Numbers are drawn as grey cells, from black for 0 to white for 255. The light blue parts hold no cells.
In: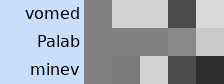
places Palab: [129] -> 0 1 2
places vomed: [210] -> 1 2
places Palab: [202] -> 4

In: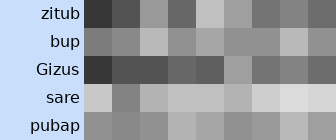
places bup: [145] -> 3 5 6 8
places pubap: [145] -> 0 2 5
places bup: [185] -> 2 7

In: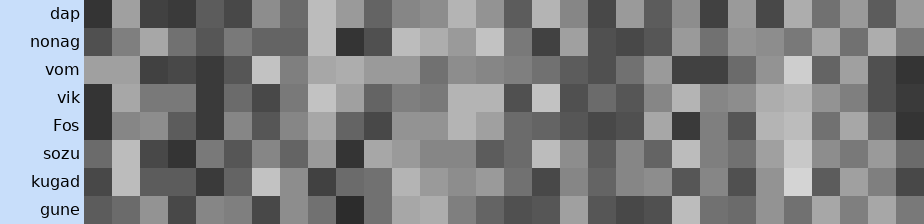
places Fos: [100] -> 9 16
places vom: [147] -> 24
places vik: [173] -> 24
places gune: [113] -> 8 10 22 25
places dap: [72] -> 5 18 24
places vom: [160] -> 0 1 27

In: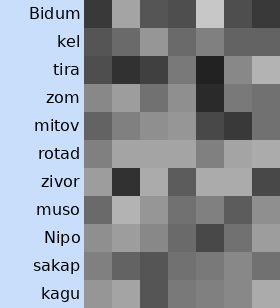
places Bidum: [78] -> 3 5
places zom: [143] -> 3
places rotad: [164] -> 1 2 3 5
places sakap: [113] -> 3 6

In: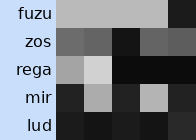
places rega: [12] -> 2 3 4
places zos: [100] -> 1 3
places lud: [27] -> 0 2
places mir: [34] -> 0 2 4
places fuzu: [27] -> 4
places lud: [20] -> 1 3
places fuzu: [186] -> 0 1 2 3

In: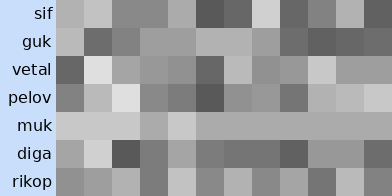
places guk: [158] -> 3 4 7
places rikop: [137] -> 5 7
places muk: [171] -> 3 5 6 7 8 9 10 11
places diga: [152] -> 9 10
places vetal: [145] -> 4 7
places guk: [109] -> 1 8 11

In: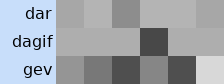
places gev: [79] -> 2 4
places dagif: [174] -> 0 1 2 4 5
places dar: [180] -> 1 3 4
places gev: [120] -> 1
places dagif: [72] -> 3

